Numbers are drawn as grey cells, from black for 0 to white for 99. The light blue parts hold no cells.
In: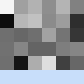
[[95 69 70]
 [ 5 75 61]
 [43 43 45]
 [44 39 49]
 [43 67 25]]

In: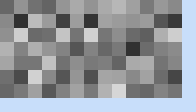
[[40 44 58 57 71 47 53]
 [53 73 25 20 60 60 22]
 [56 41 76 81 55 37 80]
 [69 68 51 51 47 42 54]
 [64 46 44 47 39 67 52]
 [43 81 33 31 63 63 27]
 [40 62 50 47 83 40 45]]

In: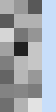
[[70 34]
 [35 69]
 [83 58]
 [63 77]
 [49 77]
 [39 59]
 [51 48]
 [43 88]]

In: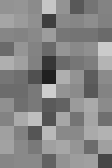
[[57 54 57 45]
 [64 56 53 55]
 [52 53 46 45]
 [41 51 58 56]
 [68 50 41 49]
 [46 31 68 36]
 [42 47 57 34]
 [56 47 38 66]
 [51 74 65 64]
 [62 33 53 66]
 [63 47 65 42]
 [52 53 57 62]]

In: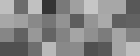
[[74 75 47 77 65]
 [65 53 57 58 37]
 [52 59 51 56 64]
 [31 43 53 31 64]]

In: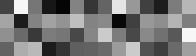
[[26 46  2 21 89 25 48]
 [64 51 57 51  3 59 70]
 [56 22 46 52 48 53 34]
 [38 72 20 38 60 32 41]]

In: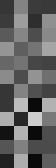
[[21 23]
 [23 18]
 [35 30]
 [58 45]
 [40 27]
 [54 57]
 [21 31]
 [21  4]
 [68 80]
 [ 7  4]
 [33 29]
 [13  4]]

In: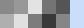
[[53 88 33]
 [68 48 52]]
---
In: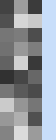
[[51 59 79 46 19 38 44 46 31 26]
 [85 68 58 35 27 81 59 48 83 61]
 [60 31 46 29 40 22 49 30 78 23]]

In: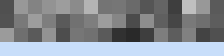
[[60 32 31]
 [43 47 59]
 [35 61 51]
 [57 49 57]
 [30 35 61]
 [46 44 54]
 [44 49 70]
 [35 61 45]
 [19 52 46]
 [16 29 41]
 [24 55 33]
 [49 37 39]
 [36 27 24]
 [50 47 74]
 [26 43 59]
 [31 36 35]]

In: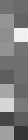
[[62 27 83 65 36 43 57 55 58 44]
 [21 36 47 40 43 43 45 93 39 41]]

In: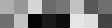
[[43 68]
 [75 59]
 [ 2 83]
 [10 41]
 [ 5 46]
 [89 75]
 [86 34]
 [26 43]]

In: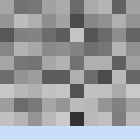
[[75 61 77 42 64 52 34 58 64]
 [70 42 71 57 46 69 50 73 44]
 [58 47 68 61 45 65 51 68 46]
 [72 64 75 36 65 53 42 55 63]
 [78 58 76 36 69 55 36 63 66]
 [19 73 32 68 44 51 76 29 41]
 [72 71 75 42 68 43 33 52 66]
 [74 58 74 29 68 46 41 56 70]
 [49 50 66 72 37 70 55 68 38]
 [72 62 78 40 62 56 39 57 63]]

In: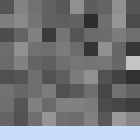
[[39 43 44 31 41 42 30 49 33]
 [32 33 40 33 50 56 39 53 51]
 [43 50 43 43 39 44 50 45 44]
 [58 41 48 32 37 43 23 38 38]
 [43 50 31 37 43 48 45 37 34]
 [42 50 35 48 46 42 33 38 56]
 [50 48 43 56 45 20 41 18 36]
 [34 29 27 32 46 56 42 43 39]
 [60 27 44 26 40 40 48 58 56]
 [52 24 38 19 76 21 43 29 33]]
